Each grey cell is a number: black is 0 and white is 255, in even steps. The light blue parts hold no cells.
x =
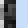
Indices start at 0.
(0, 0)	221
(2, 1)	14
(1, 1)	20
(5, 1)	28
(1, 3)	72
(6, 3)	27
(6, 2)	52

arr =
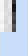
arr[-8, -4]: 245
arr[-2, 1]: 223
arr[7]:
[243, 217, 216, 74]
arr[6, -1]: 87
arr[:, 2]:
[227, 233, 224, 215, 225, 228, 213, 216]
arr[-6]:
[244, 220, 224, 27]
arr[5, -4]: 238
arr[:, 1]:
[215, 214, 220, 224, 217, 214, 223, 217]

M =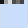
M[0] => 21
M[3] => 75
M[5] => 69
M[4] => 107

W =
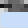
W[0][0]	172
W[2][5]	87
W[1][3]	101
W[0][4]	106
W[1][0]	20
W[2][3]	100

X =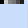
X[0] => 3
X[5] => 32
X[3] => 115
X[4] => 75

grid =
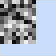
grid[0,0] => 202
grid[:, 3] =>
[219, 12, 89, 111, 38, 214, 158, 153, 29, 93, 10]
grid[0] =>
[202, 157, 91, 219, 205, 71, 226, 110, 13]
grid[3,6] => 234
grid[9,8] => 79
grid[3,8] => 100
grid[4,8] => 247
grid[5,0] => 77
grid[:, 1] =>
[157, 206, 96, 26, 137, 133, 212, 86, 137, 150, 168]
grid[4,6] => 137
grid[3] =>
[20, 26, 126, 111, 19, 158, 234, 160, 100]
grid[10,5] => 188
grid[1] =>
[11, 206, 65, 12, 114, 27, 106, 62, 169]
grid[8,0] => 230
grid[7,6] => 129
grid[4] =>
[96, 137, 170, 38, 21, 35, 137, 165, 247]
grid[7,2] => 164
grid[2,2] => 43
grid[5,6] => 14
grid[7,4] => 87
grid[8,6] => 216
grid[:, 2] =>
[91, 65, 43, 126, 170, 212, 244, 164, 170, 135, 214]
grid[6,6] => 216

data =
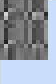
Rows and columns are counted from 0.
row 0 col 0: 135
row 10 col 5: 117
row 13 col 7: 111
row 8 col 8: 74
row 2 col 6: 90
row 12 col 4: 125
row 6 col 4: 131
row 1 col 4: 127
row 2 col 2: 147
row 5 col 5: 128
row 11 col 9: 126
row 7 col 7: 140
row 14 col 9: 86
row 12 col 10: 124
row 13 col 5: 117
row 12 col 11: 109
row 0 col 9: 86
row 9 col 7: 140
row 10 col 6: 92
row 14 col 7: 116
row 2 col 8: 63
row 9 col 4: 120
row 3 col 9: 147
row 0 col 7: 140
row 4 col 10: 139
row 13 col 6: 107
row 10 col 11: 136
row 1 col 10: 96
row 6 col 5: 126
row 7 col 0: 134
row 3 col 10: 149
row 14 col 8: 116

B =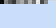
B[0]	9
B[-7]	167
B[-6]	108
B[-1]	135

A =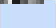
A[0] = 95
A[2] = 230
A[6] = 83

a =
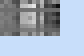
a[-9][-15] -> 105
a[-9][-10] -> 153
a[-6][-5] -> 154
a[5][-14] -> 114
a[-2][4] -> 106
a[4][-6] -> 110
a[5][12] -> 82
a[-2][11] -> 102
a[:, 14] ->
[126, 12, 106, 35, 67, 36, 65, 95, 114]
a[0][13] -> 144
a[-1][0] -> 108
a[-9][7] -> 96
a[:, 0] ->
[105, 135, 111, 129, 121, 128, 121, 114, 108]
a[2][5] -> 113
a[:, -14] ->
[135, 112, 110, 112, 124, 114, 110, 111, 129]
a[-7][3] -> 110
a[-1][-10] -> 149
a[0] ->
[105, 135, 120, 82, 74, 153, 150, 96, 157, 126, 183, 81, 107, 144, 126]
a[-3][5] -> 144
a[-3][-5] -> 133
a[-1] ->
[108, 129, 118, 90, 81, 149, 147, 107, 155, 121, 170, 84, 105, 130, 114]
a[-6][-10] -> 170
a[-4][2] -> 122
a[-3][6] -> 147
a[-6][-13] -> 121
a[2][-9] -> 114
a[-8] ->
[135, 112, 125, 116, 85, 189, 195, 211, 229, 94, 168, 61, 74, 48, 12]
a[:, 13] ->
[144, 48, 107, 62, 95, 65, 80, 100, 130]
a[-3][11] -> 89
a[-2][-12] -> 110
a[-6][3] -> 115
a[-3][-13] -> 116
